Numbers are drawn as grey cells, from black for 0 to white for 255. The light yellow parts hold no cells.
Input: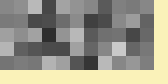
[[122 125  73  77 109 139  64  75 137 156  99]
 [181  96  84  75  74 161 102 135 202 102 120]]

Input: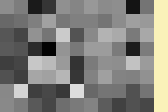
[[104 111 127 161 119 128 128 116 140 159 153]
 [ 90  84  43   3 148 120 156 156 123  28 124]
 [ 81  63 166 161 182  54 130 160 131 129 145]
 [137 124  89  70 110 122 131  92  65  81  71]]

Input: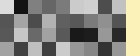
[[ 85 165  76 178  96  88 123 144  84]
 [162  65 191  63 203 151 134  51 150]]

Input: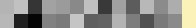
[[184  32   5 129 122 197  95  99 179 125  80 122 138]]

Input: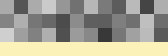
[[131 175 118 104  76 140  95  94 127 112 191 109]]

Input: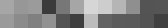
[[154 139 128 146  83  62 188  98  91  90  83  64]]

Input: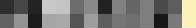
[[ 98 147  28 166 168  84 158  94 117 111 126  23 121]]

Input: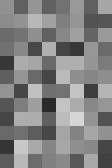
[[140 146 184 161 127 149  83  86]
 [113 136  72 176  69  56 150 107]
 [ 95 149 105  69 186 142 134 142]
 [ 85 126 158  41 195 171 135 150]
 [105 113  93  71 165 131 166 145]
 [ 92 185 108 128 137  87 169  65]]
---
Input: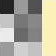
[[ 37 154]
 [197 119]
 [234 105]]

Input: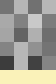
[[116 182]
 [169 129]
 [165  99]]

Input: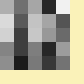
[[175 112]
 [218  89]
 [210  62]]

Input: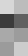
[[215 188]
 [ 59  96]
 [169 156]]

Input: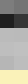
[[125 116]
 [ 31  54]
 [187 186]]

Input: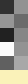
[[ 49 146]
 [150 107]
 [ 33 134]]

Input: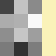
[[ 68 195]
 [172 176]
 [142 198]]
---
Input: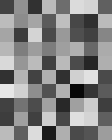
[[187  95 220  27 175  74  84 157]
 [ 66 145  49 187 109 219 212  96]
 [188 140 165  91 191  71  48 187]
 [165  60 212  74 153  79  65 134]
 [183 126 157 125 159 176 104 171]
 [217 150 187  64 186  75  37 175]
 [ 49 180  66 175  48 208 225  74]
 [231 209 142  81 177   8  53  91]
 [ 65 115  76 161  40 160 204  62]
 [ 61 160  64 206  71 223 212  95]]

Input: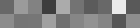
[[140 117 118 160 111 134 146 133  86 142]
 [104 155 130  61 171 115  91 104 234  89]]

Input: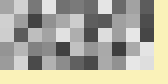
[[155 212  74 178 140  96  74 170 145 231 222]
 [165 209 120 228 113 122 108 229 106 162  92]
 [208 158  66 145 169 205  94  89 160 171  77]
 [206  92 190 163 225 174  74 221 159 231  70]
 [148 182 129 139  65 193 149 169  62 170 228]]

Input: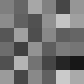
[[155  71 137  96 202 170]
 [127 102 167 129  70 150]
 [140  97  81 145 196 160]
 [ 86 160  78 136  94 101]
 [109  64 147  94 123 117]
 [ 80 180 115  69  37  23]]

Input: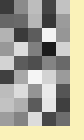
[[157 131 220  71 109]
 [ 59 139 189  69 194]
 [103 106 182  55 155]
 [179  58  92 243 150]
 [152 220 127  27 211]
 [211  92  78 132 105]
 [ 64 168 245 211 155]
 [188 220 148 234  85]
 [194 175  91 230  63]]

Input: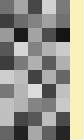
[[100  34 168  96  37]
 [113 165  70 209 122]
 [ 62 108 130 161 113]
 [154  26 163  76  20]
 [ 87 213 130 177 202]
 [ 61 122 176  92 176]
 [205 188  66 175 102]
 [119 181 220  67 192]
 [192 179 132 123 201]
 [191  70  87 189  75]]

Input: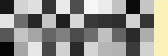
[[  6 166 231  72 209  42 213 182 178  59 209]
 [ 24 211 223  53 234  78 247 235 194  11 197]
 [228 109  39 197  31 216  57  50  46 210  53]
 [ 87 195 165 102 128  75 109 192 100  42 173]]

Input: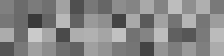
[[ 85 121 160 141 111  98 160 147 123 117  68 148 125 153 127 172]
 [128 107 123 112 162  79 120 102 141 132 169 131 189 143 175 121]
 [119 106  57 101 185  98 154 143  67 169  90 162 116 181 118 157]
 [172 108 202 167  74 174 177 165 193 114 132 189  96  86 122 187]]
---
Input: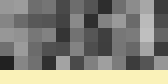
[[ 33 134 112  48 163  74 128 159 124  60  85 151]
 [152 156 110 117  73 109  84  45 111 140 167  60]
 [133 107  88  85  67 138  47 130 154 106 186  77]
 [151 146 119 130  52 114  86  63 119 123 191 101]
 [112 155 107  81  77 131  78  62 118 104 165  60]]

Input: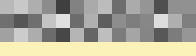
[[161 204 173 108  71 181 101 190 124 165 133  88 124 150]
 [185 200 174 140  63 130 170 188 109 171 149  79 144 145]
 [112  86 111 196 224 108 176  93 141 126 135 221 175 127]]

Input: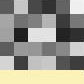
[[212  62 193 199  83  61]
 [ 92 198  72  50  99 239]
 [166 113 127 180  59 120]
 [161  30 226 226  35  47]
 [ 93 153 150 116 137 209]]

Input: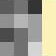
[[145 113 212]
 [ 91 114  52]
 [144 181 159]
 [ 74 112 159]]

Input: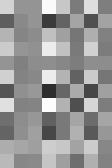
[[185 135 138 197 159 110 176 130]
 [211 148 148 250 199 123 222 126]
 [ 94 137 148  59  99 164  80 163]
 [180 133 140 192 160 118 175 129]
 [203 149 145 236 193 122 209 124]
 [148 128 141 142 135 125 142 141]
 [208 131 136 236 179  98 203 118]
 [ 84 144 152  45 102 171  70 160]
 [224 130 132 253 178  79 214 125]
 [111 141 151  96 121 165 108 165]
 [100 143 160  71 121 177  89 151]
 [173 166 159 205 199 163 204 135]]

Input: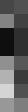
[[152 126]
 [ 71  81]
 [131  65]
 [ 15  47]
 [ 14  47]
 [144  87]
 [178  59]
 [212  81]]
